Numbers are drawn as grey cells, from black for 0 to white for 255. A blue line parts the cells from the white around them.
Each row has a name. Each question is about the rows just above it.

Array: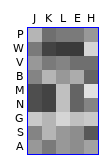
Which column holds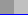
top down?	L
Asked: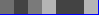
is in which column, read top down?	K

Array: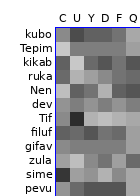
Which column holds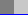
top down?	U
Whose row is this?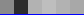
Tif
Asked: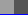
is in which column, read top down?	Q
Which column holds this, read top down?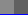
C
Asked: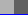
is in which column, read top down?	U
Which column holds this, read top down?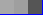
Q

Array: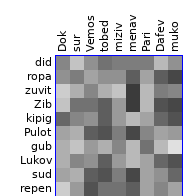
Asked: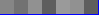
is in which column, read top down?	Vemos
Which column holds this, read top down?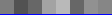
Dafev
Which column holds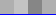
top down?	sur
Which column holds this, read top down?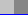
sur
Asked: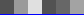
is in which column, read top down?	muko
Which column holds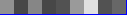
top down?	muko
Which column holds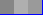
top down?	sur

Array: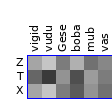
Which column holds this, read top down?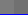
vas
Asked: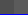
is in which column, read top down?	boba
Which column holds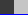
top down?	vudu
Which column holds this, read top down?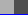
boba
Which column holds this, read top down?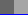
vigid

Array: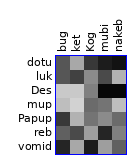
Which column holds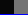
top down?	mubi
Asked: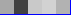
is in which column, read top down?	ket
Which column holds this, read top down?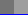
Kog
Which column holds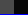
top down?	mubi
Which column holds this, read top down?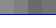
Kog
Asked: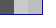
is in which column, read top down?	bug

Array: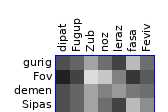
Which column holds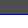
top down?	dipat
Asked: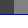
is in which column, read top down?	leraz
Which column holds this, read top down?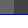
Fugup
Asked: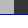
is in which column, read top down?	fasa
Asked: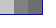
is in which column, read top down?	noz
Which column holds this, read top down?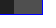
dipat

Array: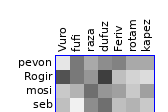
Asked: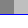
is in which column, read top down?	Feriv
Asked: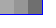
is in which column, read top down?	raza
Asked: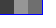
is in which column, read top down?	dufuz
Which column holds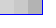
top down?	rotam
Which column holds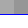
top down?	raza
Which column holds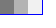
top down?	fufi
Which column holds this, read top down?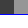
dufuz

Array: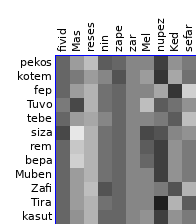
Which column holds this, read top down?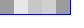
Mas
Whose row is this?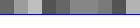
Zafi
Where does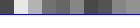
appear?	siza
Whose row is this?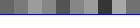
kotem

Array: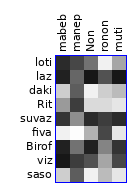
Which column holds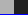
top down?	Non
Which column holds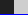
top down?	mabeb

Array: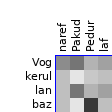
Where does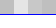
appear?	kerul
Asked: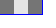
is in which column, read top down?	Pakud
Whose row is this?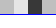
baz
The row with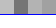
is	lan
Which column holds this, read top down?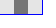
Pakud

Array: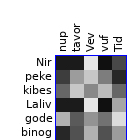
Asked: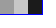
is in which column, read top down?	tavor
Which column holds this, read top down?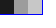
tavor
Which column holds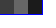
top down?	nup
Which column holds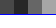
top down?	Tid
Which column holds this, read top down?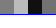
vuf

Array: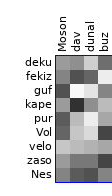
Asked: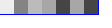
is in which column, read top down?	buz
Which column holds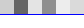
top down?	dunal
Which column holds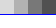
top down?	dunal
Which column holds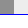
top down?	dunal
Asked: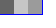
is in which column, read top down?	Moson
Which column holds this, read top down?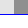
dunal

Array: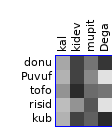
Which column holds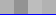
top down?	kal
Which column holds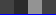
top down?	kidev
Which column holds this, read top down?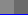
mupit
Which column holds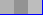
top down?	kal
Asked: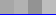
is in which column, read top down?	kal

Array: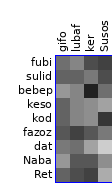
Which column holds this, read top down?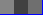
lubaf
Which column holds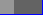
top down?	gifo

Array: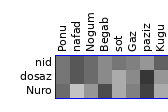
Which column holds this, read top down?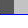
nafad
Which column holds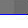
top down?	Ponu

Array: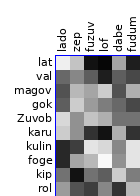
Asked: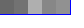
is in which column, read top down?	dabe
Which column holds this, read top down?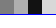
lof
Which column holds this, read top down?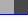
fudum
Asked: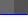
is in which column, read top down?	lado
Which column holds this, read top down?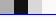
lof
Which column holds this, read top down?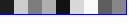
lof

